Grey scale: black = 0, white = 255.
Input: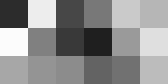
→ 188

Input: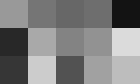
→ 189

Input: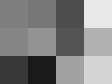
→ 212

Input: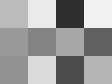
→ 180

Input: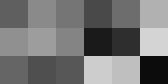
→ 12

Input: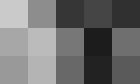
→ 90

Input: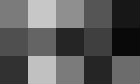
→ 108

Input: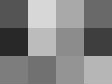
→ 182
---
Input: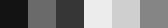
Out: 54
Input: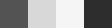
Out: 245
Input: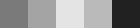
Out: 228
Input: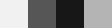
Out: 23
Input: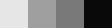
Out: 121
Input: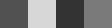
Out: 51
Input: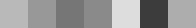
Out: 118
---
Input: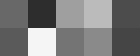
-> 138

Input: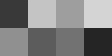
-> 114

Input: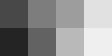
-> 185

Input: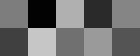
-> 154

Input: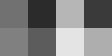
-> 228

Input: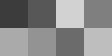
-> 107
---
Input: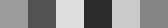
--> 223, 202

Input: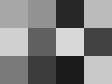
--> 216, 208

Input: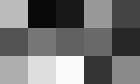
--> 250, 222

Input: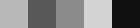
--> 211, 184

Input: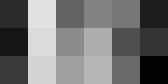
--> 225, 219

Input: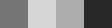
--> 214, 173
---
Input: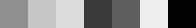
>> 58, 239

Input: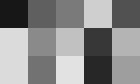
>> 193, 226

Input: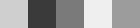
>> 122, 239

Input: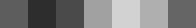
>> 161, 210

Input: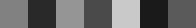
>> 74, 201

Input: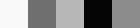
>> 183, 248

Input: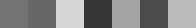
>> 54, 214

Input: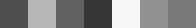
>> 55, 247
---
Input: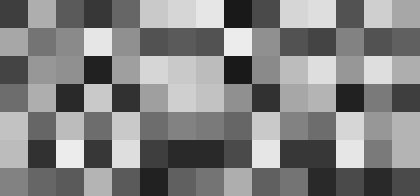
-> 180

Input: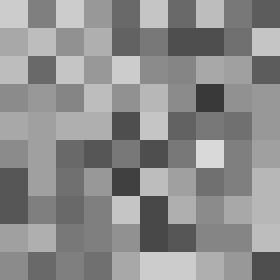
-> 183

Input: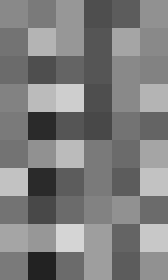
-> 107

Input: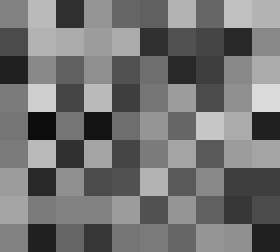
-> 62

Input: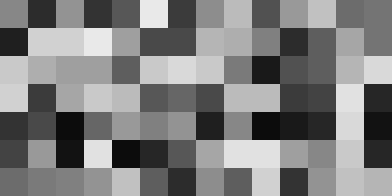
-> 18

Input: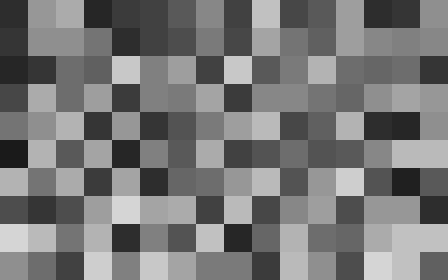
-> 45
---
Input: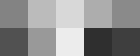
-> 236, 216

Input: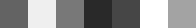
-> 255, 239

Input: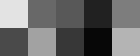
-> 227, 180

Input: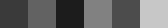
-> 199, 129

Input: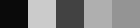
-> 203, 175

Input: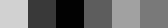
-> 209, 161
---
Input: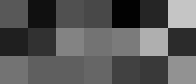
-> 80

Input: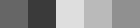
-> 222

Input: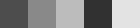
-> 188

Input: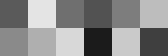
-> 111

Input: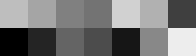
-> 128

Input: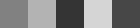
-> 52

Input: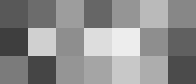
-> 157

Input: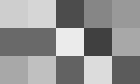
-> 76

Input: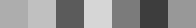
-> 91

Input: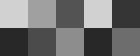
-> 83
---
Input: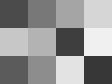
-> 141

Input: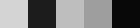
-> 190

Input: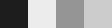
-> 236

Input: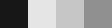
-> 229

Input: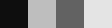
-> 190

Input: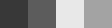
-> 92

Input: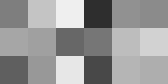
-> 72

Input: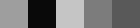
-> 197
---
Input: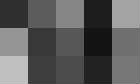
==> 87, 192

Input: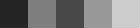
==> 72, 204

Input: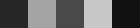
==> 73, 199

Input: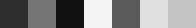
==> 245, 245

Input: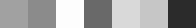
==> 105, 253

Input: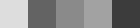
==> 138, 221
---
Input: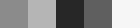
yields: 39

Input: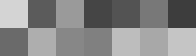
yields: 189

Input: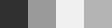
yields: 154

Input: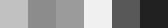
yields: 240

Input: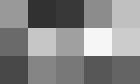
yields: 120

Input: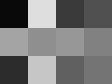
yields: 198

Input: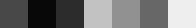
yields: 145
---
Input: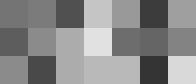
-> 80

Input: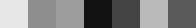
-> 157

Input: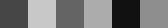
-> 100

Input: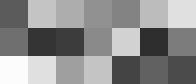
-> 173

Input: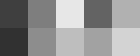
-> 231

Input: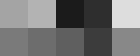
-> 27

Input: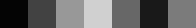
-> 152
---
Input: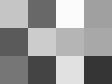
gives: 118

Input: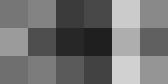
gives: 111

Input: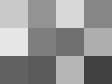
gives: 97

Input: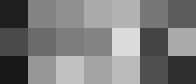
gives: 24

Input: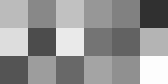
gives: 84

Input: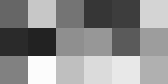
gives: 129

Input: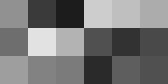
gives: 158
